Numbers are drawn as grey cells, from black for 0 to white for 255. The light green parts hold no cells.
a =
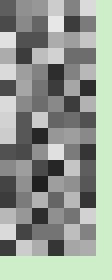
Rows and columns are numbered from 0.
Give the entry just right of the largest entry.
60
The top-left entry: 94
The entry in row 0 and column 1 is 144
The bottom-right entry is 172
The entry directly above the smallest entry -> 74
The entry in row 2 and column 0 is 224
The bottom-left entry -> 60
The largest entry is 231
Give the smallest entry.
32
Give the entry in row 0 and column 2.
151
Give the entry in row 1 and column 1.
137
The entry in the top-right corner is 218
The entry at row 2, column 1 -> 81
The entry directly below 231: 172
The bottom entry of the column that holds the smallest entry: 172
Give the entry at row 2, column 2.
81
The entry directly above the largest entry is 204

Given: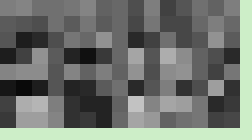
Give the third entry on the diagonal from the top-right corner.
85
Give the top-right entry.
126
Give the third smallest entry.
22
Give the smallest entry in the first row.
65
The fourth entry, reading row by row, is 112
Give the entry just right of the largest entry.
132
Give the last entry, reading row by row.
71
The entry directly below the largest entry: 165
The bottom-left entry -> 57
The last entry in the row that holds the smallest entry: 49
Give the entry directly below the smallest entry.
173
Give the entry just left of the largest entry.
98
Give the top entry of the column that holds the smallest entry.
132
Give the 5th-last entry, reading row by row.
98
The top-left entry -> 126
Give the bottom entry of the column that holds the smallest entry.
158
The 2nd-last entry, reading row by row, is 65
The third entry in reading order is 112
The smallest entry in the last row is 35
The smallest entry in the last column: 41
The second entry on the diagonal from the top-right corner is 126

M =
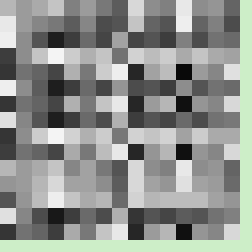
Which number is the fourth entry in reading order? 196
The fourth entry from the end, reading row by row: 16
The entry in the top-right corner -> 100
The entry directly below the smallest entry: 141
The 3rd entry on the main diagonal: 84
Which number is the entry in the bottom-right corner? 216
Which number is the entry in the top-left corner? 182
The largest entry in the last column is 224
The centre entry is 176
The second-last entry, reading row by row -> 134
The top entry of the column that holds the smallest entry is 232
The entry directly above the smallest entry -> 170
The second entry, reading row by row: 155
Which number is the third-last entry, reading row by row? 149
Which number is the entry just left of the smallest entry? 188
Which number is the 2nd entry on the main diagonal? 155
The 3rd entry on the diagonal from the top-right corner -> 76

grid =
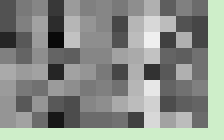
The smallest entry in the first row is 56
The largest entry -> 239
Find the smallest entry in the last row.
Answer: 23
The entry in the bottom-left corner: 149
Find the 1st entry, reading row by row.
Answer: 82
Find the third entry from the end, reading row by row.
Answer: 162
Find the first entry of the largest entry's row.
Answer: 37
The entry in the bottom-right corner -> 107
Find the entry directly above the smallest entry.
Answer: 44
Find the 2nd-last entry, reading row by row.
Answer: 188
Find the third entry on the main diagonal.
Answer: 155
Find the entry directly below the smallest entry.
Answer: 100
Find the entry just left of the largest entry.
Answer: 188
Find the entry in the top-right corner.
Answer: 107
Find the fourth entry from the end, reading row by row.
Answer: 216
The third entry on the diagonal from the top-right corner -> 64
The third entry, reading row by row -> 134
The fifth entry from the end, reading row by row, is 64
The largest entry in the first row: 176
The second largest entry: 231
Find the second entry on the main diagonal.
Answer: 128
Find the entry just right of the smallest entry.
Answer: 194
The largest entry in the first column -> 170
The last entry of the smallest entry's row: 70

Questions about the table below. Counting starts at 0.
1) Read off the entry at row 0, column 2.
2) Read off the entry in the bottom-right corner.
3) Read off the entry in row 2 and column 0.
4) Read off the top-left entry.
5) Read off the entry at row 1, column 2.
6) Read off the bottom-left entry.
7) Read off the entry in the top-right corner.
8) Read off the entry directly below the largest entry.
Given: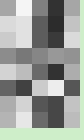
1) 128
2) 188
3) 203
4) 166
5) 93
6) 180
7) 166
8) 225
